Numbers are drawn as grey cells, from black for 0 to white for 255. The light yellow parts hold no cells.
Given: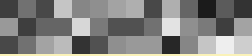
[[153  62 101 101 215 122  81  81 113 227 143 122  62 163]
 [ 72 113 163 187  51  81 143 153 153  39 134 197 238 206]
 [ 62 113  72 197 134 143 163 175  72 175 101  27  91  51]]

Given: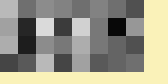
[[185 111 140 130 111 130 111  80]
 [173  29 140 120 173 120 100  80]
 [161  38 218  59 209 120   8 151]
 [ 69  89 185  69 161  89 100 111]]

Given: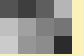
[[203 150 140  43]
 [191 161 128 117]
 [ 83  62  94 181]]

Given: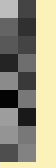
[[189  68]
 [157  25]
 [148 120]
 [139  57]
 [100  48]
 [ 88  68]
 [ 78 130]
 [ 36 110]
 [  4 120]]

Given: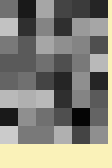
[[203 121 121 176  68 143]
 [194  47 132  47 154 166]
 [185 176 185  47 132  90]
 [121  90 166 143 132  79]
 [112  25 166  68  59  37]
 [100 112  68  37 143  37]
 [ 90  90 112  79 121 185]
 [ 25 143 112  79   5 100]]

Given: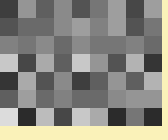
[[220  43 188  71 200 170  43 118  43]
 [200  71 170  95 200 149  83 179  53]
 [129 118 138 106 138 118 118 129 106]
 [ 95 158 106 129 106 106 138 149 149]
 [ 83 106 106 138 158 129 158  83 118]
 [ 62 149  95 138  83 118 158  71 158]
 [ 53 170  83 138  62  95 149  95 179]]

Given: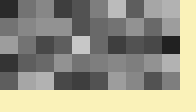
[[157 115  72  94 199 105  62  82  72  33]
 [115 135 146 146  82 105 115 146 105 157]
 [ 94 166 178  72  62  82 157 135  82 126]
 [ 52  94 105 146 115 126 135 126 146 178]
 [ 42 115 135  62  82 126 187  94 166 178]]
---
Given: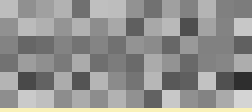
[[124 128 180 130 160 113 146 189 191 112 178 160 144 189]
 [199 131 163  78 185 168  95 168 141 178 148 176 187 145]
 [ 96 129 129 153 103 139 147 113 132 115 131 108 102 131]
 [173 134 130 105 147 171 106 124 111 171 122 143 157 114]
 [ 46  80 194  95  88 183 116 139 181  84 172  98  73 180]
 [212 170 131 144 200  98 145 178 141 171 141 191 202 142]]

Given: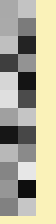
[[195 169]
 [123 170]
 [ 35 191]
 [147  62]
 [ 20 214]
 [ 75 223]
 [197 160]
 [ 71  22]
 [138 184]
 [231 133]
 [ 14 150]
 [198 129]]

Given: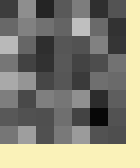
[[ 83  47 125  89  36 142  61]
 [ 50 106 191 100 113 129 104]
 [ 53 129  82  86  46 102 185]
 [114  77  67  88  49  66 118]
 [106 111  58  86  70 149 169]
 [ 94  44 144 118 127  73 126]
 [ 82   7  67 111  79  81  88]
 [ 78  82 155 121  80 158 118]]

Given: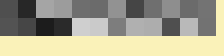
[[115 107 142 111  69 146 107 110 156 165  39  79]
 [114 185  79 173 176 125 202 207  42  28  70  83]]

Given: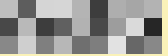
[[179 166 174  61 180 214 213  93 190]
 [ 38 218 157  73 178  96  61 185  72]
 [136 103 226 126 111 183 127 207 136]]

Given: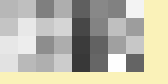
[[243 129 136  95 174 127 191 183]
 [157 191 131  71 213 200 232 196]
 [199 160  98  59 173 141 237 231]
 [100 254 102  56 204 175 185 226]]

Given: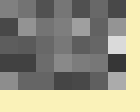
[[ 72 104  80 118  81 115 128]
 [148  98 159 126 116 147  72]
 [218 102  93 120 104  90  93]
 [ 54 119 124 137 108  65  65]
 [171  95  72  69 101 101 141]]

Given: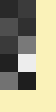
[[ 59  41]
 [ 48  79]
 [121  58]
 [237  33]
 [ 30 114]]

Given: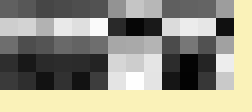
[[157 100  98  95 183 197 147  82  78  74  70  87  96]
 [ 16 230 236 219  25   6  41 250 223 233 178 211 206]
 [161  81 119  75 180 169 167 110  99 105  84  77 110]
 [237  36   4  44 229 205 214  35  43  44  42  24  46]
 [201  55   3  21 228 254 228  61  18  49  18  46  58]]
